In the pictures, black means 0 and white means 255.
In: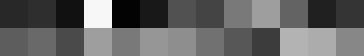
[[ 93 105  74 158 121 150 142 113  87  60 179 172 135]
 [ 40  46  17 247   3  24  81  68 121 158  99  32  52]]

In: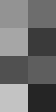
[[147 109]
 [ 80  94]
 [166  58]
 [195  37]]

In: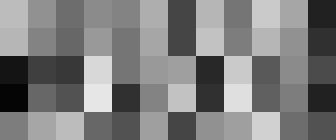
[[125 166 188 103  82 159  69 145 159 209 109  82]
 [188 145 109 139 131 174  69 182 117 202 166  33]
 [182 131 103 153 117 166  69 194 125 182 145  48]
 [  5 103  82 230  48 131 194  48 223  96 125  33]
 [ 20  63  56 216 117 153 159  40 202  89 139  75]]

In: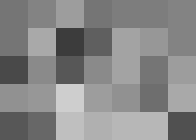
[[117 169  60  95 163 151 131]
 [145 151 206 157 145 110 169]
 [ 73 138  87 138 163 117 157]
 [117 131 157 117 125 125 131]
 [ 87 103 191 176 183 183  80]]

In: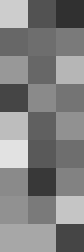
[[167 167  69]
 [ 69 138 116]
 [145 122 197]
 [103 110 122]
 [152 103 182]
 [189  96 145]
 [226  89 110]
 [205  82  48]
 [138  56 130]]

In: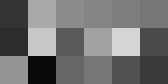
[[ 44 199  89 162 213  74]
 [ 52 169 140 132 126 118]
 [148  10 103 118  81  59]]

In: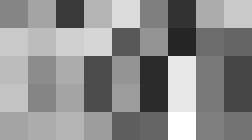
[[201 188 208 214  88 148  37 108 101]
 [164 172 180 156  94 101 255 127 114]
 [133 164  57 180 220 127  50 172 201]
 [188 140 172  76 148  43 232 121  69]
 [195 133 164  76 156  43 232 121  69]]
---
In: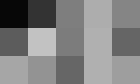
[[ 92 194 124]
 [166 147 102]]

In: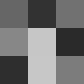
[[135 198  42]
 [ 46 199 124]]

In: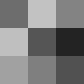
[[191  85  35]
 [161 127  81]]

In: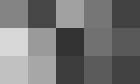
[[215 154  50]
 [193 167  61]]

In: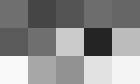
[[ 90 111 203]
 [249 167 145]]

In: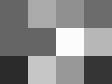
[[100 100 252]
 [ 43 198 152]]

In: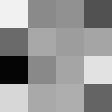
[[106 168 157]
 [  5 137 165]]
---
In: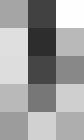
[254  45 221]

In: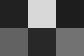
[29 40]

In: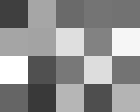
[114 130 120  57]

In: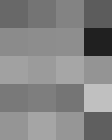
[ 92 142 155 121]

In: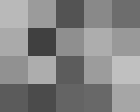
[109 173  92  75]

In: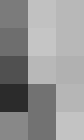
[184 197  80]

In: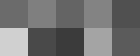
[ 80 164]

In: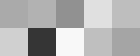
[190 191]

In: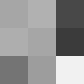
[ 72 166 116]
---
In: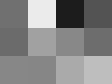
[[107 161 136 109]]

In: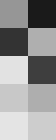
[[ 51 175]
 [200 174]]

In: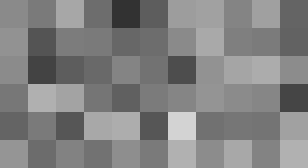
[[146  84 124 122 103 109 138 169 127 123  98]
 [119 176 163 117  96 123 133 148 139 134  69]
 [149 108 130 114 142 122 177 140 168 131 177]]

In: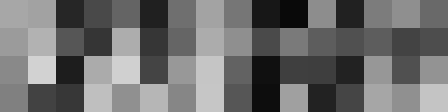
[[155 178  86  53 173  54 101 172 143  74 122  93  80  93  67  77]
 [128  66  55 191 144 182 134 198  86  13 160  34  69 166 144 196]]

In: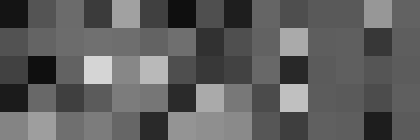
[[ 82 100 108 112 110  99 111  49  79  98 170  94  95  55  94]
 [ 27 104  63  91 124 118  42 170 120  75 192  92  90  76  95]]

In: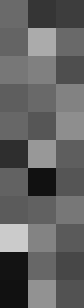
[[100 171 105]
 [ 94 105 130]
 [ 46 152  94]
 [ 91  97 119]
 [ 19 103  71]]

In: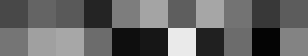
[[117 160 167 108  14  22 234  32 108   4 131]]

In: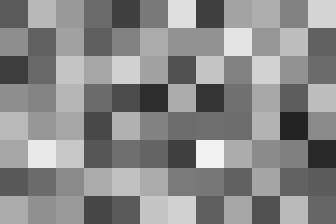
[[142  96 161  94 129 171 146 146 228 150 190  96]
 [142 131 182 107  75  45 171  52 113 168  93 190]
 [166 232 199  86 110 100  63 242 172 139 128  40]
 [171 144 154  71  89 197 209  95 166  80 186 102]]
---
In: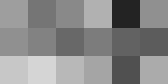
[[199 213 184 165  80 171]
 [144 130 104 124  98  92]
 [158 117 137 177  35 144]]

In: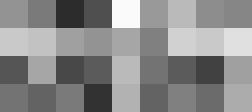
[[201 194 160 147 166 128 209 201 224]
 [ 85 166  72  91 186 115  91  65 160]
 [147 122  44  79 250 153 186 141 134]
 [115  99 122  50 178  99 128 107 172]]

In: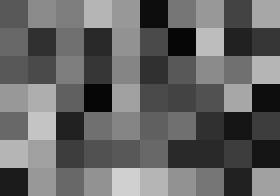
[[104 196  33 112 133  96 112  48  21  61]
 [152 174  96   6 160  74  67  81 167  13]
 [181 160  61  81  88 104  41  41  61  21]
 [ 27 152 104 146 208 181 146 118  33 160]
 [ 88 139 125 181 152  13 118 152  67 167]
 [ 88  74 125  54 133  48  88 139 112 181]
 [104  48 112  41 146  74   6 189  33  54]]

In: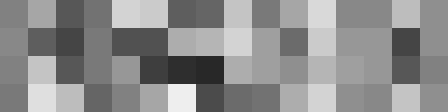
[[121 223 189 101 129 166 238  75 107 114 173 211 143 136 196 143]
 [129 196  87 121 151  62  46  40 173 159 143 181 159 151  87 129]
 [129 166  87 114 211 203  94 101 196 121 166 217 136 136 189 143]
 [136  94  69 121  81  81 173 181 211 159 107 203 151 151  69 143]]

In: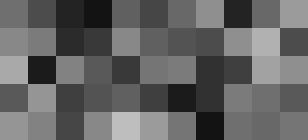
[[ 89 149  63  83  96  63  27  49 123 111  89]
 [149 130  70 136 190 155 117  19 111 104 117]
 [136 123  43  57 136  96  83  76 143 177  76]
 [111  76  35  19  96  70 104 143  35 104 155]
 [169  27 130  89  57 117 123  49  63 162 143]]

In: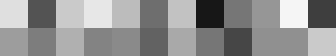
[[157 125 176 131 138  98 169 118  70 144 144 202]
 [223  83 202 231 188 110 194  23 118 150 245  62]]
